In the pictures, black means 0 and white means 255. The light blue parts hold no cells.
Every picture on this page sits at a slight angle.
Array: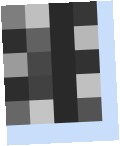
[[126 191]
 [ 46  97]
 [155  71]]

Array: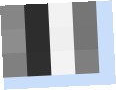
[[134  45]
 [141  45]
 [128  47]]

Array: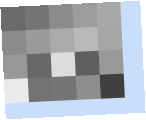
[[106 117]
 [139 154]
 [152 104]]

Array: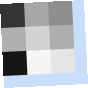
[[ 53 167]
 [176 211]
 [ 22 245]]

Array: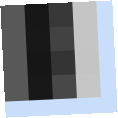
[[88 23]
 [88 24]
 [88 22]]

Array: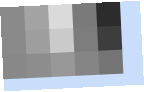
[[138 163]
 [138 158]
 [136 141]]
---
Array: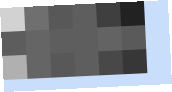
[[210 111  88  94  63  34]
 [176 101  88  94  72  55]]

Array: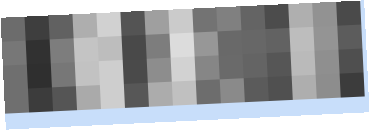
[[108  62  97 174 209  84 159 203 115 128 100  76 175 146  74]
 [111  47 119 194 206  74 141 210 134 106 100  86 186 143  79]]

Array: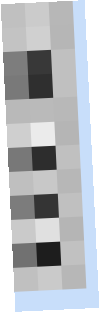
[[192 203 183]
 [125  56 192]
 [185 186 184]
 [120  45 192]
 [124  52 192]
 [113  29 193]]

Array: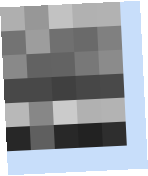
[[175 151 194 177 178]
 [137  98  99 120 139]
 [184 135 203 177 179]]

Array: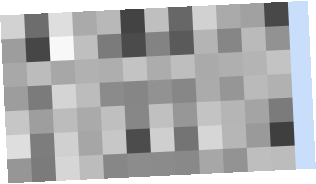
[[210 109 222 170 184  67 191 103 209 170 161  72]
 [168 188 167 177 174 195 172 190 170 175 180 195]
 [198 158 188 170 191 135 192 151 195 181 164 123]
 [150 123 214 188 135 140 139 137 167 147 190 188]]

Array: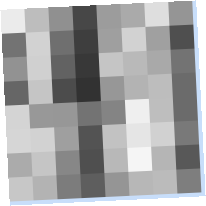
[[235 189 144  71 156 170 222 149]
 [146 208  98  56 197 185 169 115]
 [212 152 151 115 132 239 190 107]
 [171 197 135  79 184 245 181  88]]

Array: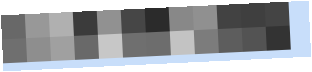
[[104 152 176  59 145  70  43 136 144  66  63  68]]
